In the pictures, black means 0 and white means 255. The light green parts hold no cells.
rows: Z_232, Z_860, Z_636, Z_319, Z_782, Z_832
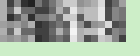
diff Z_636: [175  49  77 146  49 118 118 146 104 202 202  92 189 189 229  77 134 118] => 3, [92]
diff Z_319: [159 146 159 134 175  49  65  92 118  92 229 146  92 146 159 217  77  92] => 13, [77]
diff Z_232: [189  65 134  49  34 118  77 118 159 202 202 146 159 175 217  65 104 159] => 1, [175]
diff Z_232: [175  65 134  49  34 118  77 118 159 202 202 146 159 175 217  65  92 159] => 17, [104]
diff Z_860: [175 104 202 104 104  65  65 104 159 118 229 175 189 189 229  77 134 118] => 9, [175]
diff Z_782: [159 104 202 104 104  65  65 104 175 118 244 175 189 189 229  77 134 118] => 1, [175]
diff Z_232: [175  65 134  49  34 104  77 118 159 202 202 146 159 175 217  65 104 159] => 6, [118]

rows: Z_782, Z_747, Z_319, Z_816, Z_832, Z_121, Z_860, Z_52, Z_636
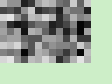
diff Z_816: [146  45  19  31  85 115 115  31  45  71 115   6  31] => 11, [131]
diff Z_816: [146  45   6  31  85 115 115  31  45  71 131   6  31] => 3, [19]
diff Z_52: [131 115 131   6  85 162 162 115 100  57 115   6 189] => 6, [177]

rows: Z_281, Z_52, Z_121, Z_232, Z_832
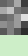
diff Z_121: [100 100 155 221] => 2, [114]
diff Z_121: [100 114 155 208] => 4, [221]
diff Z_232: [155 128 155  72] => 1, [143]
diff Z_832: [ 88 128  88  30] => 4, [44]
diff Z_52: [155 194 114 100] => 1, [168]
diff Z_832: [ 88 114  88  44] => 2, [128]
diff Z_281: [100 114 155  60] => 3, [168]

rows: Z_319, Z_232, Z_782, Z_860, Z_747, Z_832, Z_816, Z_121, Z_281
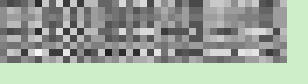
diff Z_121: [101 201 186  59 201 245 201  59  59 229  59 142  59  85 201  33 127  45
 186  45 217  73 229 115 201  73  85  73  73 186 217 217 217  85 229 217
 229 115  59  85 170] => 1, [115]
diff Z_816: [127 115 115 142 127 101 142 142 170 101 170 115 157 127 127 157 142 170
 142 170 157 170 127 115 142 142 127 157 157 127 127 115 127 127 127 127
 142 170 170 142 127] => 36, [142]
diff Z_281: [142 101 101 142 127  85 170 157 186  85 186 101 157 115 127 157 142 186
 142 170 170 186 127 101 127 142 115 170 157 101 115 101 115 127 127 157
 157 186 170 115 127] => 30, [115]
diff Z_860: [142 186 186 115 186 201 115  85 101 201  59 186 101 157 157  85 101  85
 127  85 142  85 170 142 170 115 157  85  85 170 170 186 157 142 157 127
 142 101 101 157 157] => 11, [73]
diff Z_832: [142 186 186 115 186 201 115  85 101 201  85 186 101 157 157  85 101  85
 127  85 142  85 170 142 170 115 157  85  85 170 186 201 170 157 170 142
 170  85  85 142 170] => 11, [73]
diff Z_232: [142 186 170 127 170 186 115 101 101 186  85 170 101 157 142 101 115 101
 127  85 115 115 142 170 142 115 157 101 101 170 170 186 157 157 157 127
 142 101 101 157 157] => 22, [101]

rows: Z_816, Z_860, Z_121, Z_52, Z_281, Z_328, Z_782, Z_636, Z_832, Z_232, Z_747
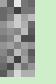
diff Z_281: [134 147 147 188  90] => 3, [134]
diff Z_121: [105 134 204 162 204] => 5, [188]
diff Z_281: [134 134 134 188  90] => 2, [147]
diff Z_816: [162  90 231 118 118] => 5, [105]
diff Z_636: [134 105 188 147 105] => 5, [90]
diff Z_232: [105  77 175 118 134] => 5, [147]

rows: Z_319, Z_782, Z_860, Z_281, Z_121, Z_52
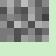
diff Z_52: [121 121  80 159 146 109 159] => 2, [134]
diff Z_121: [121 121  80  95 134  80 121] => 7, [109]

